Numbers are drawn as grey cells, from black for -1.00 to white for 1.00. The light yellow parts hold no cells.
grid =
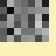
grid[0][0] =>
-0.69
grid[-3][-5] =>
-0.37
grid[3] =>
[-0.04, 0.22, -0.37, 0.04, -0.45, 0.60, -0.30]
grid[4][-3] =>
-0.09
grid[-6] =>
[-0.69, 0.36, -0.05, -0.16, -0.41, 0.23, -0.78]
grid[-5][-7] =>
-0.26
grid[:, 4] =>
[-0.41, 0.06, -0.50, -0.45, -0.09, 0.21]
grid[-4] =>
[-0.56, 0.26, -0.19, -0.01, -0.50, 0.40, -0.77]
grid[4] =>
[-0.27, -0.83, 0.41, -0.10, -0.09, 0.21, 0.39]
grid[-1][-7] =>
-0.21
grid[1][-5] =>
0.05
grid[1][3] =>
-0.07

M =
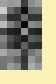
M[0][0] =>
0.27
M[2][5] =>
-0.59
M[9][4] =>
0.35
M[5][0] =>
0.04
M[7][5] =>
0.09
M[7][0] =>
0.32
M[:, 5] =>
[0.23, -0.12, -0.59, -0.01, -0.75, -0.37, -0.67, 0.09, -0.03, 0.18]
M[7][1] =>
0.08
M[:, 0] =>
[0.27, 0.61, -0.03, 0.47, -0.47, 0.04, -0.11, 0.32, -0.08, -0.10]
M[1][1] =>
-0.16
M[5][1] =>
-0.37
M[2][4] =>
-0.60
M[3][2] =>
-0.26
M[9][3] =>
-0.52
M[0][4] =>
0.10
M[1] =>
[0.61, -0.16, -0.41, -0.88, -0.16, -0.12]
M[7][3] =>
-0.50
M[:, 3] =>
[-0.52, -0.88, -0.17, -0.92, 0.17, -0.79, -0.25, -0.50, -0.59, -0.52]

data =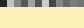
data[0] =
-0.72
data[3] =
-0.32

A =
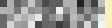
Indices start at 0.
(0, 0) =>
-0.42
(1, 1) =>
0.38
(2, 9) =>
-0.24
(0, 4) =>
0.55
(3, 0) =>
-0.16
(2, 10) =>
0.46
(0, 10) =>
0.36
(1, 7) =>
-0.19
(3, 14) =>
0.91
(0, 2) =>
-0.22
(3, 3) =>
0.20
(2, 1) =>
0.17
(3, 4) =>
0.80
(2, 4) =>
0.55
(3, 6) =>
-0.20
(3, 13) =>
-0.06

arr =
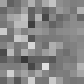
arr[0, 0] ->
0.27
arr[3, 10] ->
0.10
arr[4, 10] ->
0.12
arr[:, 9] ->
[0.04, 0.09, -0.08, 0.04, 0.10, 0.02, -0.01, -0.13, -0.03, 0.07, -0.03, -0.03]
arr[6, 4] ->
0.68
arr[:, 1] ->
[-0.24, 0.01, 0.29, 0.07, -0.07, -0.12, 0.20, 0.45, -0.11, -0.02, 0.63, 0.06]
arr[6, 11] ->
0.08
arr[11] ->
[-0.21, 0.06, -0.32, 0.05, 0.61, -0.07, -0.08, 0.57, 0.23, -0.03, -0.08, -0.05]
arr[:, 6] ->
[0.32, -0.25, -0.44, 0.01, 0.11, -0.06, -0.13, 0.22, -0.23, 0.75, 0.05, -0.08]
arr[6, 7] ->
0.37
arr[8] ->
[-0.28, -0.11, -0.25, -0.55, -0.26, -0.24, -0.23, -0.31, -0.07, -0.03, -0.06, 0.12]
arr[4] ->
[0.59, -0.07, 0.26, 0.02, 0.17, 0.19, 0.11, -0.02, 0.08, 0.10, 0.12, 0.20]
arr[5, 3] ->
0.49
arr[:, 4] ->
[0.38, -0.24, -0.22, -0.51, 0.17, -0.33, 0.68, 0.14, -0.26, -0.44, 0.07, 0.61]
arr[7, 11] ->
0.13
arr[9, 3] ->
0.10
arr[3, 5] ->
0.09
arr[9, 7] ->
-0.12
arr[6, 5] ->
0.03
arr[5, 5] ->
-0.03
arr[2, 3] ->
0.52
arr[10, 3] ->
0.27
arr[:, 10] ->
[-0.01, -0.07, 0.09, 0.10, 0.12, 0.08, 0.01, 0.01, -0.06, 0.04, 0.12, -0.08]
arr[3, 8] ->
-0.10
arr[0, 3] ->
0.09
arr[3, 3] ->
0.47
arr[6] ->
[0.01, 0.20, -0.05, 0.03, 0.68, 0.03, -0.13, 0.37, 0.24, -0.01, 0.01, 0.08]

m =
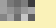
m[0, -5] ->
0.25
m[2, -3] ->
-0.14
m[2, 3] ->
0.55
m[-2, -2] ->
0.20

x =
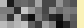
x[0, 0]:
0.46
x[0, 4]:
-0.29
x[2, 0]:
0.08
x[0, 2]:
-0.21
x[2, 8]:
-0.82
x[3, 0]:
0.47
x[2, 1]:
-0.61
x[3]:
[0.47, 0.29, 0.43, 0.52, -0.25, -0.52, 0.26, -0.01, -0.91, -0.70, -0.33]
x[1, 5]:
-0.08
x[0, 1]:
-0.80
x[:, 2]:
[-0.21, -0.65, 0.37, 0.43]
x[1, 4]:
0.18

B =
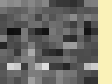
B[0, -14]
0.15
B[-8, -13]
-0.89
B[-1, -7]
-0.25
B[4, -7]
-0.06
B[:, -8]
[0.05, -0.28, -0.13, -0.31, -0.86, -0.26, -0.42, -0.58, -0.23, 0.75, -0.11, -0.27]
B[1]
[-0.12, -0.23, -0.27, -0.22, -0.06, -0.18, -0.28, -0.29, -0.28, -0.34, -0.41, -0.31, -0.35, -0.31]
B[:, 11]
[-0.51, -0.31, -0.20, -0.21, -0.08, -0.26, -0.14, -0.40, -0.40, -0.31, -0.33, -0.34]
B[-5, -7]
-0.65
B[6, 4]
-0.02
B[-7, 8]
-0.13
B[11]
[-0.36, -0.24, -0.39, -0.25, 0.24, 0.01, -0.27, -0.25, 0.03, -0.14, -0.20, -0.34, -0.62, -0.60]
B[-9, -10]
-0.14
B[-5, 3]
-0.08
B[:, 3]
[-0.04, -0.22, -0.05, -0.36, -0.05, -0.04, -0.29, -0.08, 0.00, -0.53, -0.26, -0.25]
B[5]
[0.02, -0.43, -0.35, -0.04, -0.34, -0.37, -0.26, -0.13, -0.13, -0.60, -0.66, -0.26, -0.50, -0.28]
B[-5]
[-0.17, -0.25, -0.55, -0.08, 0.33, -0.24, -0.58, -0.65, -0.73, -0.27, -0.40, -0.40, -0.39, -0.44]
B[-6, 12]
-0.35
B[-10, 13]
-0.13
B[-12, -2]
-0.03
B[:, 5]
[-0.07, -0.18, -0.45, -0.12, -0.75, -0.37, -0.35, -0.24, -0.32, 0.40, -0.03, 0.01]
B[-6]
[-0.72, -0.39, -0.44, -0.29, -0.02, -0.35, -0.42, -0.29, -0.18, 0.20, 0.24, -0.14, -0.35, -0.38]
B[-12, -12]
0.11
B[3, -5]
-0.33
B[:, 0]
[0.15, -0.12, -0.42, -0.38, -0.42, 0.02, -0.72, -0.17, -0.24, -0.37, -0.30, -0.36]
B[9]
[-0.37, 0.67, 0.58, -0.53, 0.03, 0.40, 0.75, -0.52, -0.54, -0.70, -0.38, -0.31, 0.45, 0.61]

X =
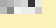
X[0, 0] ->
0.34
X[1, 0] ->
0.48
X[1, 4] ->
0.87

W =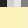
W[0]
-0.72
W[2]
0.80
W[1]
0.63

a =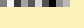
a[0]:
0.00
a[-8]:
-0.55
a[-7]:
0.27
